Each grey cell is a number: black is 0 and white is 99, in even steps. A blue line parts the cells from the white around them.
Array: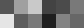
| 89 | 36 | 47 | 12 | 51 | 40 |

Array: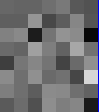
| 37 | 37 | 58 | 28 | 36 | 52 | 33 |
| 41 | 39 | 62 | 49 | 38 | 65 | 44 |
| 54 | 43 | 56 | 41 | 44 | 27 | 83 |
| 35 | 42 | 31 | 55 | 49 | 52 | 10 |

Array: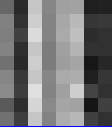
| 50 | 19 | 80 | 51 | 65 | 72 | 21 | 22 |
| 51 | 18 | 77 | 48 | 62 | 70 | 19 | 19 |
| 52 | 22 | 77 | 52 | 66 | 67 | 12 | 21 |
| 35 | 18 | 83 | 53 | 64 | 63 |  8 | 25 |

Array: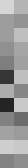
| 61 | 57 |
| 56 | 64 |
| 21 | 74 |
| 14 | 78 |
| 63 | 60 |
| 51 | 55 |

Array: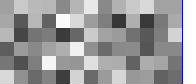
| 65 | 34 | 71 | 38 | 97 | 84 | 61 | 49 | 21 | 68 | 22 | 47 | 66 |
| 36 | 60 | 53 | 63 | 68 | 93 | 56 | 41 | 53 | 54 | 33 | 53 | 53 |
| 84 | 56 | 41 | 51 | 24 | 82 | 41 | 60 | 83 | 59 | 61 | 38 | 42 |

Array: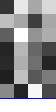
| 74 | 65 | 24 | 65 |
| 14 | 71 | 40 | 26 |
| 12 | 75 | 34 | 48 |

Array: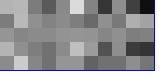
| 48 | 72 | 56 | 51 | 54 | 49 | 41 | 56 | 47 | 68 | 63 |
| 70 | 56 | 49 | 44 | 54 | 74 | 60 | 32 | 55 | 23 | 20 |

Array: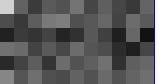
| 30 | 22 | 36 | 47 | 49 | 31 | 34 | 40 | 26 | 42 | 35 |
| 44 | 41 | 26 | 35 | 28 | 42 | 33 | 30 | 17 | 12 | 27 |
| 52 | 33 | 43 | 31 | 29 | 38 | 32 | 41 | 32 | 39 | 43 |

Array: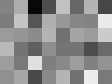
| 48 | 76 | 33 | 68 | 59 | 52 | 51 | 91 |
| 72 | 45 | 37 | 55 | 45 | 45 | 30 | 41 |
| 56 | 65 | 28 | 53 | 70 | 44 | 92 | 47 |
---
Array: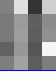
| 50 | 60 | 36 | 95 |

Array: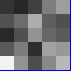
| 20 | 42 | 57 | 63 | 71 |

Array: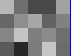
| 71 | 55 | 49 | 77 |

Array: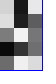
| 82 | 12 | 46 |

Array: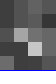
| 24 | 32 | 44 | 40 |

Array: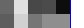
| 40 | 81 |

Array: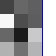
| 26 | 30 | 78 |

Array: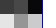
| 23 | 58 |

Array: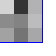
| 82 | 51 | 65 |
